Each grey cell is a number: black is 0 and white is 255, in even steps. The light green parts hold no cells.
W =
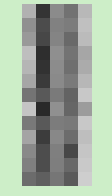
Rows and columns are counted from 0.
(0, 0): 177
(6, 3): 99
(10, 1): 77
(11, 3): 104
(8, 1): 89
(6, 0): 116
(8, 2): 124
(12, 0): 108
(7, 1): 41
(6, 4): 200
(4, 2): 140
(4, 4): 171
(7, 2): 144
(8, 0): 121
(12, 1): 95
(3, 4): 166
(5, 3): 122
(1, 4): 192
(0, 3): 114
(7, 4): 156

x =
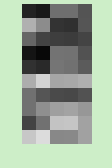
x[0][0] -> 34
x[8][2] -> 195
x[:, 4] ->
[84, 85, 68, 82, 91, 175, 82, 151, 162, 161]
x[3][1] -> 8
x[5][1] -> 211
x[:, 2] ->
[111, 51, 62, 115, 117, 166, 74, 159, 195, 136]
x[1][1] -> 140
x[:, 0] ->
[34, 176, 102, 20, 49, 173, 113, 113, 67, 199]
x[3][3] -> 114
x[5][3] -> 168
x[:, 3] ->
[111, 48, 60, 114, 113, 168, 72, 163, 197, 137]
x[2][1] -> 67

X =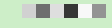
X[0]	209
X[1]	110
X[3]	54

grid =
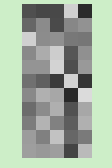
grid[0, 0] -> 79
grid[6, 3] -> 41
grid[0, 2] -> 72
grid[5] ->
[112, 95, 58, 210, 53]
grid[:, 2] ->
[72, 74, 144, 205, 211, 58, 167, 175, 129, 194, 158]
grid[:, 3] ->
[208, 135, 120, 86, 78, 210, 41, 81, 93, 103, 68]
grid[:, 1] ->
[71, 139, 140, 172, 148, 95, 176, 139, 179, 128, 152]
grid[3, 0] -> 137
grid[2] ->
[208, 140, 144, 120, 118]
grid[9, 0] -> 156
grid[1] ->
[102, 139, 74, 135, 146]
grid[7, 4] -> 167
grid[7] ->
[108, 139, 175, 81, 167]

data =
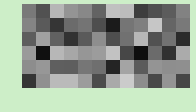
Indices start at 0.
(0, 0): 121
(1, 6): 27
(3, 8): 14
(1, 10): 101
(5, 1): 144
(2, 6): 78
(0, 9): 79
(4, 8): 91
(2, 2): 97
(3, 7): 71
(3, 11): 171
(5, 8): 141
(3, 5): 156
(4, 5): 111
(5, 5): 75
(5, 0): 53
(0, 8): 61
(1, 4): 116
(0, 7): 188
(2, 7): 113
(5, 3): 186

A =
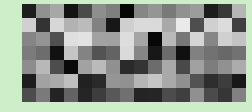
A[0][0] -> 29
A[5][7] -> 145
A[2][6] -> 161
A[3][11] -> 16
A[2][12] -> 213
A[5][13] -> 46
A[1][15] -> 63
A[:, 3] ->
[19, 178, 223, 197, 10, 191, 99]
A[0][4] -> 74
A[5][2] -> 170
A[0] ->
[29, 145, 167, 19, 74, 142, 127, 6, 134, 149, 121, 145, 156, 28, 56, 182]
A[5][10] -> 169
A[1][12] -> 78
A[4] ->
[141, 184, 77, 10, 162, 186, 144, 42, 52, 108, 169, 73, 161, 125, 145, 172]
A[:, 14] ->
[56, 220, 208, 104, 145, 61, 54]
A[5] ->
[29, 162, 170, 191, 33, 42, 149, 145, 181, 197, 169, 144, 83, 46, 61, 24]
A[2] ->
[133, 148, 80, 223, 226, 162, 161, 221, 165, 7, 185, 119, 213, 134, 208, 195]
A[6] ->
[76, 122, 35, 99, 37, 61, 88, 112, 36, 37, 76, 63, 144, 75, 54, 129]
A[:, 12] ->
[156, 78, 213, 129, 161, 83, 144]
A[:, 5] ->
[142, 130, 162, 83, 186, 42, 61]
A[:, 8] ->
[134, 218, 165, 134, 52, 181, 36]
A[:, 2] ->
[167, 215, 80, 17, 77, 170, 35]
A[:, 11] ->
[145, 234, 119, 16, 73, 144, 63]
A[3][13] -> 114
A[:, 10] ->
[121, 169, 185, 107, 169, 169, 76]
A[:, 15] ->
[182, 63, 195, 114, 172, 24, 129]
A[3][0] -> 123

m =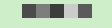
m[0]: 75
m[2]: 60
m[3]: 203

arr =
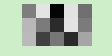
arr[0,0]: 126
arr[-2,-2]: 228
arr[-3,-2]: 226
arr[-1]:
[186, 64, 119, 42, 165]
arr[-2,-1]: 123
